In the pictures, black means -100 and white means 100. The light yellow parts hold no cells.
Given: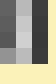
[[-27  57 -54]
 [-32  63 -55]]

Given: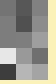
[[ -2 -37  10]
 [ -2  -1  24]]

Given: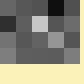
[[-63 -26  55]
 [-10 -32 -22]]

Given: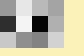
[[-64  91 -96]
 [ 57  12   3]]

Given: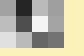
[[ 48 -39  91]
 [ 76  46 -20]]

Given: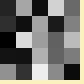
[[-63 -88  29]
 [-99  72  23]]

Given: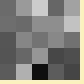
[[-14 -17  11]
 [-33   5 -10]]

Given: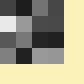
[[ 83  20 -42]
 [-31  -6 -71]]

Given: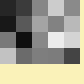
[[-81 -30  29]
 [ -5 -88   7]]
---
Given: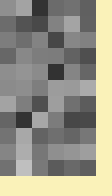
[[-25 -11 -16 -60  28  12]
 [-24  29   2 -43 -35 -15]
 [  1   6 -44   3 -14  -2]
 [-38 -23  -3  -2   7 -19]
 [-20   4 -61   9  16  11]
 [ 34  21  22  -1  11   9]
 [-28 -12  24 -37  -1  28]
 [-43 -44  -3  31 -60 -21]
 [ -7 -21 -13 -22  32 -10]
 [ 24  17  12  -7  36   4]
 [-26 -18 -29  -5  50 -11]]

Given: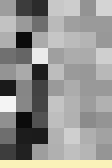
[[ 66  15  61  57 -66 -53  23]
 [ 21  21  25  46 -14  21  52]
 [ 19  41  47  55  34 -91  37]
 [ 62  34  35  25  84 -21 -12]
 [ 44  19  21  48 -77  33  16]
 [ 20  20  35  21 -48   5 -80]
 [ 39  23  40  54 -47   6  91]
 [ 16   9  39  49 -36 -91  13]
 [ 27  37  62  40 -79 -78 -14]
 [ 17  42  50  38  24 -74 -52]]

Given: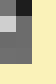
[[-77  -9]
 [-15  62]
 [-15 -16]
 [-14 -13]]

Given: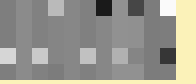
[[ 96  -3 -45  14 -80   0   6  46   1   9  -1]
 [ -2  -3  13  14   6   0   6   4   1   9  -1]
 [ -2  -3  13  14   6   0   6   4   1   9  -1]
 [-58  -3   4  39   6  51   6   4  58   9  68]
 [ -2  -3  14  14   6   0   6  -3   1   9  -1]]

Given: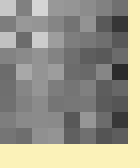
[[-12   1  10  17  19  67   0  57]
 [-58 -30  15 -10   4  17  19  -2]
 [-31 -13  -6  -1  23  60 -15  51]
 [-16 -30 -26 -13   3  15   8   3]
 [-66   5 -18 -15  23  16  32 -15]
 [-19 -27   0  -8  -2  17   5 -13]
 [-33 -29  -6  -7  -8   9   1 -12]
 [-56 -15  18 -31   8   9   8  -1]
 [-27 -34 -12 -25  16  13 -14  -8]]

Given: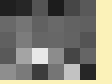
[[-30 -45 -78 -34 -70 -76]
 [-25 -23 -18 -24  -8 -18]
 [-34 -22 -19 -20  -3 -25]
 [-21 -46  10  82  29 -30]
 [-70  52  -8 -53  -4  11]]

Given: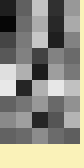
[[ 19 -62  53 -25 -76]
 [ 33 -69  35 -15 -95]
 [  2 -76  56  -4 -46]
 [-17   2 -48   1 -31]
 [ -6  24 -78  38  75]
 [ 51  81  39 -71  82]
 [ 14 -18  19  -8 -23]
 [ 41 -33 -70  25   8]
 [-26 -16  10 -17 -23]]

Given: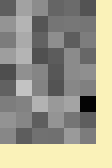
[[-35 -16 -21  10  27 -26]
 [ -8  -7  -8 -33  41  16]
 [ -2 -27  11 -23  33  -3]
 [-19   9 -28 -37  41  24]
 [ 12   9 -32   4  13 -39]
 [  0   6 -35   3  53 -24]
 [-97  29  20  40   2  -2]
 [-26  -8  16 -26   5  15]
 [ -3  21 -12 -11 -27   6]]
